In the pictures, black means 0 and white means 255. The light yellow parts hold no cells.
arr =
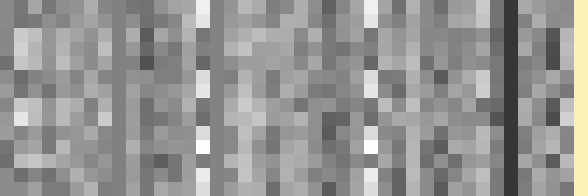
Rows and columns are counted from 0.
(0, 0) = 136
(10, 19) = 117
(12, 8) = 129
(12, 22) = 128
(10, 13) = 147
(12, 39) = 149
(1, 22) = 135
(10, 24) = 121
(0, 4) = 142
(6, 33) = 152
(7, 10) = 112
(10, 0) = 116
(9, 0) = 156
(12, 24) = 126
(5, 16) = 127
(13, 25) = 165
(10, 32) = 170
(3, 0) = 136
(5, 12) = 127
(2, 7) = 174
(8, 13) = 157
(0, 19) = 125
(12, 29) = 186
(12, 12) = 117
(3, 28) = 150
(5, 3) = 139
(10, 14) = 253
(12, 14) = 235
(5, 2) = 131
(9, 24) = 136
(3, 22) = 146
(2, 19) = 174
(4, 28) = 166
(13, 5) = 156
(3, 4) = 179
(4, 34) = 139
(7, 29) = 190
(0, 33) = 158

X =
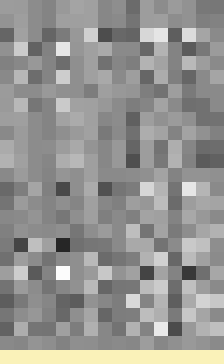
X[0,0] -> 156
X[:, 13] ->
[146, 146, 220, 91, 185, 102, 122, 111, 144, 163, 134, 130, 147, 230, 157, 168, 141, 201, 187, 56, 192, 170, 199, 153, 153]
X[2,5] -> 152
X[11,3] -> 134
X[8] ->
[158, 159, 140, 132, 162, 171, 160, 135, 140, 96, 158, 145, 155, 144, 113, 114]
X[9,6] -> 161
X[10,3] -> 141
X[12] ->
[137, 155, 140, 132, 149, 143, 159, 138, 138, 140, 144, 163, 131, 147, 147, 144]
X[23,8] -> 115
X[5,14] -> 138
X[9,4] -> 143
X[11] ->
[178, 160, 140, 134, 173, 184, 159, 135, 152, 79, 157, 120, 178, 130, 91, 97]
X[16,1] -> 146
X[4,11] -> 163
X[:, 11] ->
[140, 158, 229, 179, 163, 172, 114, 163, 145, 163, 115, 120, 163, 180, 188, 160, 163, 115, 208, 163, 203, 180, 175, 233, 135]
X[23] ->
[98, 173, 117, 116, 160, 125, 176, 135, 115, 178, 131, 233, 75, 153, 178, 191]
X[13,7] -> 81
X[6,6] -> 125
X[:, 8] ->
[142, 138, 104, 138, 134, 138, 152, 139, 140, 138, 152, 152, 138, 117, 128, 138, 138, 138, 117, 147, 118, 125, 125, 115, 138]
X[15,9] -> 128
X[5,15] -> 165
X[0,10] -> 157
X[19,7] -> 200
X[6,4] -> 144
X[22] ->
[118, 141, 151, 130, 104, 143, 166, 102, 125, 126, 189, 175, 122, 199, 165, 138]
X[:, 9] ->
[107, 116, 100, 138, 126, 158, 149, 125, 96, 112, 101, 79, 140, 124, 158, 128, 190, 169, 126, 161, 119, 217, 126, 178, 135]
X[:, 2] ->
[140, 140, 140, 98, 152, 109, 140, 118, 140, 140, 140, 140, 140, 165, 140, 148, 140, 191, 140, 90, 140, 143, 151, 117, 148]
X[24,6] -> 142
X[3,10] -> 103
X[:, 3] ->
[132, 132, 101, 130, 132, 132, 153, 132, 132, 132, 141, 134, 132, 128, 132, 132, 138, 160, 115, 132, 116, 134, 130, 116, 142]

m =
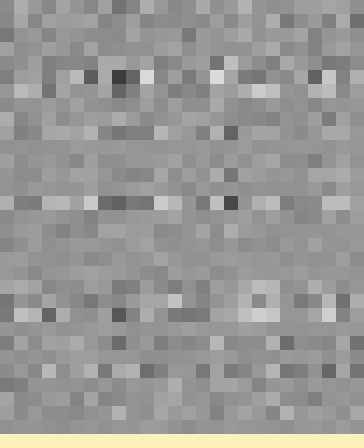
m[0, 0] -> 138
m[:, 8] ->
[115, 140, 139, 143, 169, 60, 101, 137, 171, 119, 154, 143, 139, 148, 98, 145, 162, 145, 152, 154, 124, 135, 87, 153, 107, 150, 170, 139, 137, 177, 150]
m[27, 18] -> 133
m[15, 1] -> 147
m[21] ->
[118, 149, 138, 164, 146, 136, 120, 141, 135, 154, 165, 165, 194, 148, 133, 147, 159, 179, 138, 175, 149, 122, 136, 182, 113, 173]
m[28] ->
[163, 138, 141, 152, 156, 132, 164, 134, 137, 147, 146, 161, 165, 146, 150, 137, 146, 148, 158, 171, 142, 140, 127, 147, 151, 146]
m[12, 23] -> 165
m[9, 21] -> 139
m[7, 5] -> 160
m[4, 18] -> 141
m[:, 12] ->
[136, 139, 152, 162, 137, 158, 126, 157, 151, 160, 150, 161, 143, 146, 183, 163, 141, 144, 151, 156, 126, 194, 121, 152, 140, 146, 152, 174, 165, 153, 146]
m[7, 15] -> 169
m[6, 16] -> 155
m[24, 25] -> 113
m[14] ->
[176, 126, 124, 180, 183, 161, 201, 108, 98, 121, 117, 202, 183, 149, 120, 191, 72, 149, 175, 188, 125, 137, 139, 188, 188, 161]
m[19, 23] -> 151
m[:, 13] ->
[142, 143, 121, 142, 154, 123, 136, 143, 164, 152, 150, 144, 157, 137, 149, 147, 149, 147, 146, 150, 145, 148, 117, 158, 134, 147, 151, 147, 146, 160, 141]
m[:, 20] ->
[146, 121, 154, 138, 169, 138, 149, 142, 147, 146, 149, 141, 151, 146, 125, 146, 147, 153, 143, 152, 144, 149, 150, 148, 109, 154, 118, 154, 142, 178, 144]
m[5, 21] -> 166
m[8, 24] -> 160
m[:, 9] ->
[132, 157, 163, 146, 152, 100, 128, 142, 155, 128, 150, 150, 133, 155, 121, 152, 155, 155, 147, 149, 128, 154, 131, 145, 143, 150, 178, 152, 147, 148, 149]
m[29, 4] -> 140
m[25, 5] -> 157
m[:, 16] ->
[154, 139, 158, 146, 190, 165, 155, 145, 142, 100, 148, 155, 119, 149, 72, 152, 173, 151, 155, 146, 151, 159, 167, 152, 136, 153, 124, 164, 146, 153, 153]
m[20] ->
[164, 171, 162, 135, 143, 141, 157, 153, 124, 128, 156, 139, 126, 145, 128, 157, 151, 167, 187, 181, 144, 148, 174, 156, 141, 151]
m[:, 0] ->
[138, 135, 120, 161, 138, 127, 150, 139, 172, 160, 145, 159, 149, 147, 176, 138, 144, 134, 154, 152, 164, 118, 121, 149, 126, 148, 139, 122, 163, 158, 145]
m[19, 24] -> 151
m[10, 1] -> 147
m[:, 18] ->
[149, 147, 146, 158, 141, 117, 202, 142, 136, 164, 146, 157, 156, 147, 175, 147, 151, 145, 150, 152, 187, 138, 206, 156, 141, 146, 152, 133, 158, 153, 149]
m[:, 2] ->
[152, 135, 153, 147, 158, 160, 174, 147, 145, 136, 145, 149, 141, 153, 124, 151, 156, 155, 147, 137, 162, 138, 180, 149, 140, 149, 136, 148, 141, 152, 148]
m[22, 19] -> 197
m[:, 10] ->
[173, 133, 148, 145, 162, 217, 163, 158, 138, 127, 149, 151, 135, 161, 117, 154, 156, 162, 151, 141, 156, 165, 173, 148, 153, 143, 110, 149, 146, 143, 156]
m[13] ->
[147, 144, 153, 150, 147, 149, 158, 145, 148, 155, 161, 153, 146, 137, 152, 144, 149, 144, 147, 145, 146, 146, 153, 138, 159, 152]
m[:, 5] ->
[149, 158, 148, 137, 136, 186, 147, 160, 150, 162, 155, 136, 162, 149, 161, 143, 142, 153, 149, 156, 141, 136, 145, 148, 170, 157, 159, 147, 132, 137, 148]
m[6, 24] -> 137

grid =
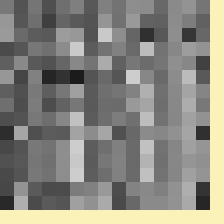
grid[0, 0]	120
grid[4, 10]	108
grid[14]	[41, 174, 75, 90, 85, 160, 145, 170, 74, 104, 138, 138, 146, 169, 38]
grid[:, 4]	[111, 101, 156, 140, 102, 50, 119, 98, 135, 90, 142, 142, 141, 76, 85]
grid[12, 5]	205
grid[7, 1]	77
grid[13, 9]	131
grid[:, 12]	[138, 140, 142, 135, 143, 140, 137, 136, 135, 145, 134, 135, 134, 145, 146]
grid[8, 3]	110
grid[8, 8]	125
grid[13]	[71, 147, 90, 75, 76, 124, 129, 153, 77, 131, 137, 128, 145, 174, 52]
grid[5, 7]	105
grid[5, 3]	37
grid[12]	[73, 84, 120, 114, 141, 205, 93, 110, 129, 106, 192, 114, 134, 160, 148]
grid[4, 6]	116
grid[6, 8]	117
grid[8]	[78, 83, 120, 110, 135, 193, 92, 110, 125, 112, 189, 114, 135, 161, 146]
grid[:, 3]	[79, 63, 89, 112, 82, 37, 94, 77, 110, 92, 115, 112, 114, 75, 90]
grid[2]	[154, 106, 92, 89, 156, 152, 82, 201, 142, 101, 48, 87, 142, 54, 103]
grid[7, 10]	165
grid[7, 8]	107
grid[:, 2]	[117, 111, 92, 119, 89, 129, 121, 124, 120, 79, 120, 118, 120, 90, 75]
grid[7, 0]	111
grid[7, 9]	153
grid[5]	[151, 69, 129, 37, 50, 27, 84, 105, 85, 205, 135, 105, 140, 187, 89]
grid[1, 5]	89
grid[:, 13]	[147, 125, 54, 157, 135, 187, 164, 173, 161, 165, 160, 149, 160, 174, 169]
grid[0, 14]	117

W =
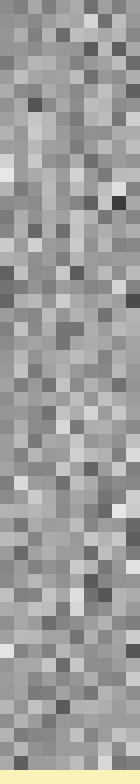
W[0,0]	139
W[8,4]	144
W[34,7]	128
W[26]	[153, 194, 122, 161, 177, 153, 137, 135, 183, 152]
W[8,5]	122
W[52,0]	179
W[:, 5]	[171, 166, 190, 149, 130, 188, 137, 141, 122, 135, 124, 172, 210, 186, 133, 197, 194, 202, 180, 93, 149, 170, 178, 116, 166, 187, 153, 140, 189, 173, 121, 198, 207, 162, 190, 166, 160, 188, 153, 156, 201, 167, 221, 214, 142, 116, 160, 198, 150, 142, 178, 149, 192, 156, 187]
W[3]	[148, 150, 140, 156, 152, 149, 92, 186, 94, 168]
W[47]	[149, 168, 168, 197, 108, 198, 142, 142, 156, 172]
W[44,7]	177
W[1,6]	213
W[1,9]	151
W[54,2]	156
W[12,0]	231
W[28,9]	156
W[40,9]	226
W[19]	[98, 192, 141, 143, 199, 93, 155, 185, 143, 185]
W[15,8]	156
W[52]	[179, 125, 134, 135, 155, 192, 133, 157, 193, 177]
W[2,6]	183
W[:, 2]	[167, 137, 128, 140, 181, 165, 134, 84, 197, 202, 183, 200, 169, 146, 139, 146, 104, 207, 143, 141, 148, 184, 135, 138, 163, 147, 122, 153, 156, 140, 140, 121, 181, 134, 156, 202, 182, 171, 133, 161, 129, 183, 132, 193, 156, 183, 152, 168, 136, 123, 193, 156, 134, 146, 156]
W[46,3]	129
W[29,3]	115
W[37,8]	152
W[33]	[164, 145, 134, 134, 197, 162, 101, 156, 200, 128]
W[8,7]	188
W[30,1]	173
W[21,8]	158
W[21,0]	102
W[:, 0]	[139, 145, 149, 148, 122, 156, 171, 145, 159, 178, 157, 209, 231, 180, 140, 123, 134, 202, 175, 98, 115, 102, 156, 129, 139, 150, 153, 162, 142, 150, 139, 156, 156, 164, 126, 139, 179, 156, 186, 156, 134, 138, 191, 171, 143, 160, 227, 149, 156, 153, 182, 142, 179, 144, 169]
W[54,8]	119
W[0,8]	127
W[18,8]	156
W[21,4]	203
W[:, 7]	[159, 112, 168, 186, 162, 152, 191, 181, 188, 143, 186, 144, 123, 189, 198, 119, 174, 183, 151, 185, 138, 170, 115, 156, 167, 131, 135, 156, 192, 156, 175, 159, 177, 156, 128, 117, 105, 157, 179, 190, 120, 134, 86, 142, 177, 136, 154, 142, 136, 179, 173, 156, 157, 190, 215]
